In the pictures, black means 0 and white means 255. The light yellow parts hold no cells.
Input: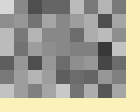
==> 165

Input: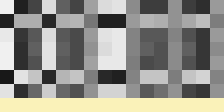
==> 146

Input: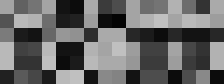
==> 12

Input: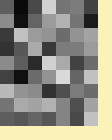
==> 193

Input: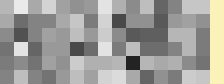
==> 198
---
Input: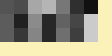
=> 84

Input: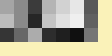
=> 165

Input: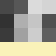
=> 72

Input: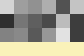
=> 212

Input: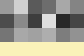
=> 154

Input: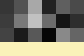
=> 54

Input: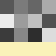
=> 87

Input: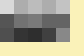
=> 217

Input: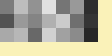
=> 124
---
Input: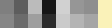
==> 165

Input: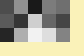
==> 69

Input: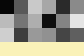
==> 228

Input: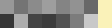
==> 200

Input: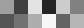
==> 182

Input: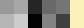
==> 63
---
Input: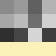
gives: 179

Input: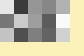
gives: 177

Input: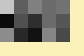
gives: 114

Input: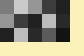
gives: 33

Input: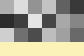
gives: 57

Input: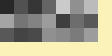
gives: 187

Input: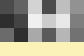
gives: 146

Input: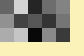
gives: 131

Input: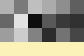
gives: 95
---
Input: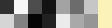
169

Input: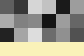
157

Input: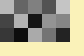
148

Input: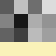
173

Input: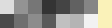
180

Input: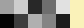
132

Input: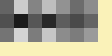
74

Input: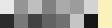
197
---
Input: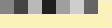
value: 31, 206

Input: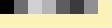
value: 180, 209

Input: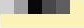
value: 8, 210

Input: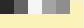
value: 246, 246

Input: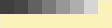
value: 122, 214

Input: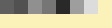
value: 118, 220

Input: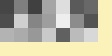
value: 158, 238

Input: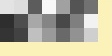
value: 133, 248

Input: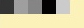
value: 133, 203

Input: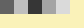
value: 54, 218
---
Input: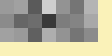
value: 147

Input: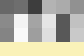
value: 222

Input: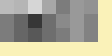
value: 124

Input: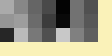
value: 200

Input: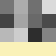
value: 205

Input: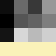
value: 215

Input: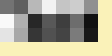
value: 68
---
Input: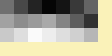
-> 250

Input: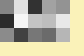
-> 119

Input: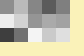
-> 244

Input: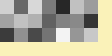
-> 73

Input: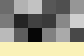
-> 6

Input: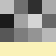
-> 148

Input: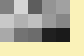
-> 108

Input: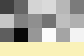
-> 151

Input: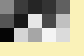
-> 166
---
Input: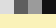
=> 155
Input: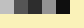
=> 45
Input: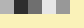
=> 111
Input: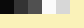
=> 80
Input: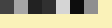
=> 34
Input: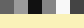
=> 17
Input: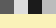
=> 27
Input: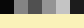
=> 80
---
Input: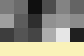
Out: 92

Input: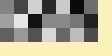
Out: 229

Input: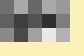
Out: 62

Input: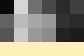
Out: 187

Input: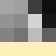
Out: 139

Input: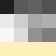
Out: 206
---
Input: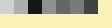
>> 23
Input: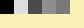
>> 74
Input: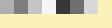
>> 196
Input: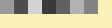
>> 211
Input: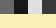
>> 222
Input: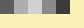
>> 208
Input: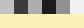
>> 173
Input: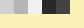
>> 240
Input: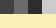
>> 44
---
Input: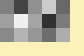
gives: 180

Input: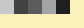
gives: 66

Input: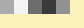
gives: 243

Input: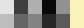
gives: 102

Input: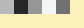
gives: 39

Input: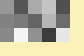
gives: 244

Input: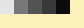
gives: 120
